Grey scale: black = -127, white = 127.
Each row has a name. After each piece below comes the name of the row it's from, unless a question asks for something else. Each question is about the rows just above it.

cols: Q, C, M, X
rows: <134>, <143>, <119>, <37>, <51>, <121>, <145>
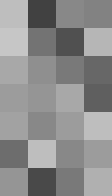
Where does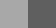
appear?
<37>
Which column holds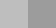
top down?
X
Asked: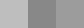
<121>
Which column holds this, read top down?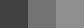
C
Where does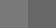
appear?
<119>
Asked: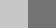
<143>

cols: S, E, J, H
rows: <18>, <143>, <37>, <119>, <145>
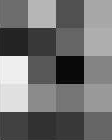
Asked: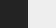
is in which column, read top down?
S
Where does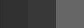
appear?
<145>
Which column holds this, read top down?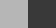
E
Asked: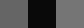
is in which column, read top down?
J

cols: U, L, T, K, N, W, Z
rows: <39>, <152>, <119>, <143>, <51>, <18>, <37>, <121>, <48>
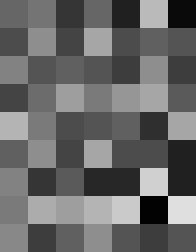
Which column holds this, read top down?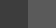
Z
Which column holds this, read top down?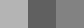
U
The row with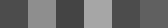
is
<152>
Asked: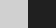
<37>
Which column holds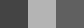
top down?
U
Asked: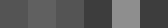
<119>
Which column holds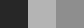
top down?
K

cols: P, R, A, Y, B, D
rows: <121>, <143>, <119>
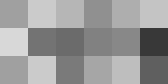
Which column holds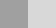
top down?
P
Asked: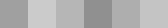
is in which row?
<121>

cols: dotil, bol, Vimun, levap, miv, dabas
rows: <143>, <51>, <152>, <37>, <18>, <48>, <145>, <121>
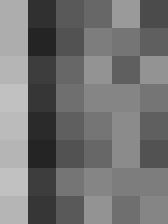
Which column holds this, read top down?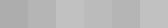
dotil
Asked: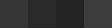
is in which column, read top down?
bol

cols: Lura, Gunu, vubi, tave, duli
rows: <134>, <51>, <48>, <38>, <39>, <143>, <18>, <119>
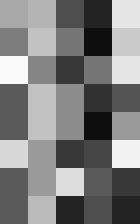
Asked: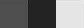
<134>
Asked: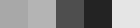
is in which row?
<134>
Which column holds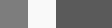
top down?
Lura

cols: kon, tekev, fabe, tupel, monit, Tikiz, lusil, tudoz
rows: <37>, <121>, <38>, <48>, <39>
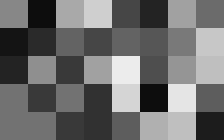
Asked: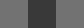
<48>
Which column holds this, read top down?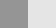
lusil

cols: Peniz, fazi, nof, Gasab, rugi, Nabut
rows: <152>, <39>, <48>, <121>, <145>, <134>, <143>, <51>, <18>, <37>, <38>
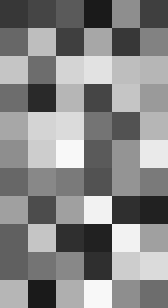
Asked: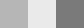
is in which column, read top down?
Nabut
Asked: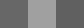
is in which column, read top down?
Peniz
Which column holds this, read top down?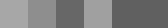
Peniz
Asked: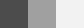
<51>
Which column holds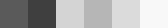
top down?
nof
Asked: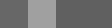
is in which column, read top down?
Peniz
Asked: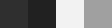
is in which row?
<18>

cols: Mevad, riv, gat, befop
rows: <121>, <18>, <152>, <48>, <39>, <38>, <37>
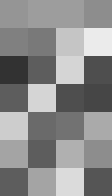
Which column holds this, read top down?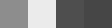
befop
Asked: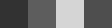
<152>
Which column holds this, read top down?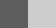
Mevad
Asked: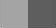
<38>
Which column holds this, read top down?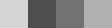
gat
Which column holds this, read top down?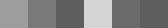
riv
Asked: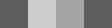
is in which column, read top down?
Mevad

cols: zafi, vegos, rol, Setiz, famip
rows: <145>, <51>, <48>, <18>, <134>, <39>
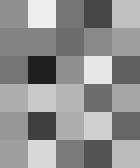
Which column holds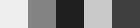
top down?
vegos
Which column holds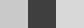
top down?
vegos

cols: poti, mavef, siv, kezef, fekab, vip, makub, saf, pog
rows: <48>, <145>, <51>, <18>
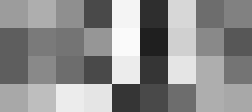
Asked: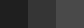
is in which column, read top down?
vip
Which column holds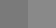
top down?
mavef
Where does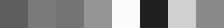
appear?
<145>
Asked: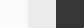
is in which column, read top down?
fekab
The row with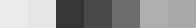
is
<18>
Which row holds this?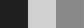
<145>
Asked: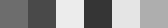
<51>

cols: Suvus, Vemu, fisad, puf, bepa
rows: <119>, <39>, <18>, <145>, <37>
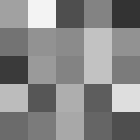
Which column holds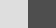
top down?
bepa
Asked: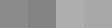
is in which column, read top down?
fisad
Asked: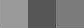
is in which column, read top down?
Vemu
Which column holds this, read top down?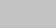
puf
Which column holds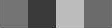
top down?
Suvus
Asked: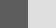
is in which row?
<145>
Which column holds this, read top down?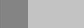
puf

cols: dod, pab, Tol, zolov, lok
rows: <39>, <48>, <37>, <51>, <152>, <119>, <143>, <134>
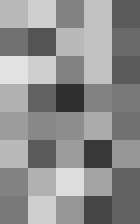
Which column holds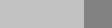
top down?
zolov
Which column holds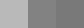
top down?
dod
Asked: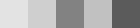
<37>
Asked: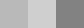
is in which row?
<39>

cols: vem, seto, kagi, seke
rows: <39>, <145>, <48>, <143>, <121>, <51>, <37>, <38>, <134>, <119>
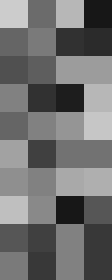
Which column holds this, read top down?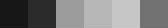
seke
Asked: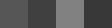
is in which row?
<134>

